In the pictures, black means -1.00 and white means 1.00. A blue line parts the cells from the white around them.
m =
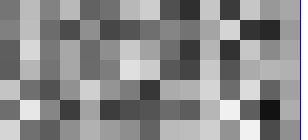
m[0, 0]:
-0.08
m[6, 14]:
0.13
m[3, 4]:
-0.16
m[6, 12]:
0.89
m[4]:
[0.54, -0.13, -0.36, 0.14, 0.62, 0.16, -0.03, -0.57, 0.34, 0.39, 0.66, -0.15, 0.72, -0.23, 0.26]
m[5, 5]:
-0.52
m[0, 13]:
0.19
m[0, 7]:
0.61
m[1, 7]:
-0.13
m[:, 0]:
[-0.08, 0.00, -0.26, -0.27, 0.54, -0.14, 0.67]
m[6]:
[0.67, -0.12, -0.27, 0.12, 0.39, 0.22, 0.11, -0.22, 0.46, 0.48, 0.62, 0.15, 0.89, -0.41, 0.13]
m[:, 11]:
[-0.54, 0.66, -0.61, -0.34, -0.15, 0.88, 0.15]
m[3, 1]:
0.43
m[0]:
[-0.08, 0.47, 0.02, 0.45, -0.23, -0.12, 0.44, 0.61, -0.37, -0.63, 0.55, -0.54, 0.55, 0.19, 0.31]
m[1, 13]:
-0.69
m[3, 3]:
0.31
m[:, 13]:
[0.19, -0.69, 0.08, 0.42, -0.23, -0.86, -0.41]
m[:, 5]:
[-0.12, -0.44, 0.11, -0.02, 0.16, -0.52, 0.22]
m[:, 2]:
[0.02, -0.15, -0.06, -0.09, -0.36, 0.05, -0.27]
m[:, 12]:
[0.55, -0.60, 0.55, 0.34, 0.72, -0.26, 0.89]
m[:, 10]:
[0.55, 0.29, 0.42, 0.57, 0.66, 0.43, 0.62]
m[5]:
[-0.14, 0.81, 0.05, -0.52, 0.28, -0.52, -0.39, -0.34, -0.16, -0.27, 0.43, 0.88, -0.26, -0.86, 0.36]
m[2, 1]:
0.69
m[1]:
[0.00, 0.48, -0.15, -0.40, 0.12, -0.44, -0.34, -0.13, 0.04, -0.10, 0.29, 0.66, -0.60, -0.69, 0.21]

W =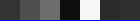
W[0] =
-0.60
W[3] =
-0.89
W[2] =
-0.14

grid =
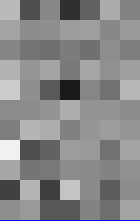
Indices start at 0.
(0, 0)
0.46
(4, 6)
0.43
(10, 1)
0.21
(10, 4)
0.03
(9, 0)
-0.49
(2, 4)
-0.12
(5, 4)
0.16
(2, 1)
-0.09
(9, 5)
-0.28
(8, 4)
0.08
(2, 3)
-0.03
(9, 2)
-0.51
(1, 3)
0.23
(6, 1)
0.42
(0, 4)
-0.24
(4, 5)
-0.11
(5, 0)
0.09
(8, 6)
0.13
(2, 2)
-0.13
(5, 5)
0.16
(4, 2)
-0.30
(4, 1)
0.12
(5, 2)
0.15
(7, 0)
0.89
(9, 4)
0.08

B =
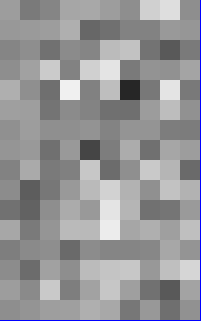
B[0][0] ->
0.23
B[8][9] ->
-0.17
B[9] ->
[0.10, -0.27, -0.07, 0.20, 0.46, 0.65, 0.40, 0.13, 0.52, 0.40]
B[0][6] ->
0.11
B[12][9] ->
0.16
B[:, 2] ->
[0.04, 0.23, -0.11, 0.59, -0.13, -0.09, 0.12, -0.12, -0.04, -0.07, 0.11, 0.17, 0.11, 0.26, 0.58, 0.24]
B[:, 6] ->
[0.11, 0.02, 0.52, -0.04, -0.70, -0.13, 0.16, 0.35, 0.12, 0.40, 0.42, 0.30, 0.04, 0.56, 0.25, -0.07]
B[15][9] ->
0.14
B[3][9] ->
0.29
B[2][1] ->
0.11
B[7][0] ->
0.17
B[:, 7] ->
[0.63, 0.02, -0.10, 0.15, -0.06, 0.22, 0.16, -0.12, 0.58, 0.13, -0.11, 0.37, 0.06, 0.19, -0.11, 0.19]
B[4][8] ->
0.79
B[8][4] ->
0.56
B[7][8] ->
0.30
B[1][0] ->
0.19
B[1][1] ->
0.21
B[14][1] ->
0.08
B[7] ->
[0.17, 0.20, -0.12, 0.20, -0.46, -0.02, 0.35, -0.12, 0.30, 0.23]
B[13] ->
[0.10, -0.15, 0.26, 0.11, 0.47, 0.54, 0.56, 0.19, 0.50, 0.68]
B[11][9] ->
0.50
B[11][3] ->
0.46
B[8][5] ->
-0.15
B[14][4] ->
0.27
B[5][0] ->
0.25
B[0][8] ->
0.74
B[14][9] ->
0.28

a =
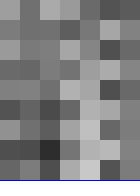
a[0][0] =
0.24
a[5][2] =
-0.41
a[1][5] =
0.30
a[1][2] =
-0.11
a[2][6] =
-0.18
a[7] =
[-0.38, -0.40, -0.65, -0.08, 0.40, 0.44, 0.02]
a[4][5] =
-0.38
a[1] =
[-0.03, -0.12, -0.11, -0.26, -0.06, 0.30, 0.02]
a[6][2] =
-0.27
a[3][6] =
0.04
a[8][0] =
-0.20
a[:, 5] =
[-0.35, 0.30, -0.37, 0.34, -0.38, 0.31, -0.19, 0.44, -0.35]
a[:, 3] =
[0.21, -0.26, 0.30, -0.10, 0.39, -0.19, 0.28, -0.08, 0.34]
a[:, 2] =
[0.33, -0.11, -0.01, -0.03, -0.12, -0.41, -0.27, -0.65, -0.39]
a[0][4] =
-0.17
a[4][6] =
-0.18
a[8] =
[-0.20, -0.03, -0.39, 0.34, 0.57, -0.35, -0.03]
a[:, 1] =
[-0.12, -0.12, -0.04, -0.19, 0.01, -0.22, -0.12, -0.40, -0.03]

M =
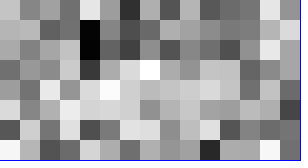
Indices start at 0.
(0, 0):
0.54
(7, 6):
-0.13
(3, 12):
-0.21
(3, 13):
0.08
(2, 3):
0.52
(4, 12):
-0.12
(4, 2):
0.83
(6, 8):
0.11
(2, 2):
0.30
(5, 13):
0.37
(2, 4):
-0.98
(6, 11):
-0.33
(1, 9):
0.27
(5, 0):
0.71
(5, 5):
0.69
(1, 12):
-0.02
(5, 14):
-0.45
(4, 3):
0.17
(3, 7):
1.00
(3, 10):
0.54
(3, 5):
0.35
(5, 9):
0.56
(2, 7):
0.11
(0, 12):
-0.08
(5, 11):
0.24
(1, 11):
-0.05
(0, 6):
-0.62
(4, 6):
0.62
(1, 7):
-0.18
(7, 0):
0.93
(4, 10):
0.70
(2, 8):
-0.35
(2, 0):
0.33
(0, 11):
-0.16
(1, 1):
0.45
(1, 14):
0.71
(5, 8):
0.41
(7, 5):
0.36

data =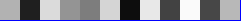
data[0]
0.40
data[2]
0.72
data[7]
0.82

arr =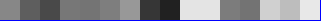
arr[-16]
0.06
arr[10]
0.79
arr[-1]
0.82
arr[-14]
-0.43
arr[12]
-0.10

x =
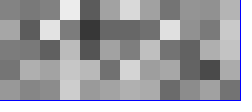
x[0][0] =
0.03
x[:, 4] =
[-0.29, -0.57, -0.34, 0.45, 0.21]
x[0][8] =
-0.09
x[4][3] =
0.61
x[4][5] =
0.28
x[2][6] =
-0.01
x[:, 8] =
[-0.09, 0.76, -0.10, 0.31, -0.16]
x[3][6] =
0.66
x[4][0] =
0.19
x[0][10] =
0.14
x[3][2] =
0.28
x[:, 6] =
[0.70, -0.19, -0.01, 0.66, 0.38]
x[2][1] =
-0.05
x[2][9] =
-0.23
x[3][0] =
-0.08
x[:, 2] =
[0.01, 0.78, -0.25, 0.28, 0.10]
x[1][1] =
-0.28
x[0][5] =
0.27
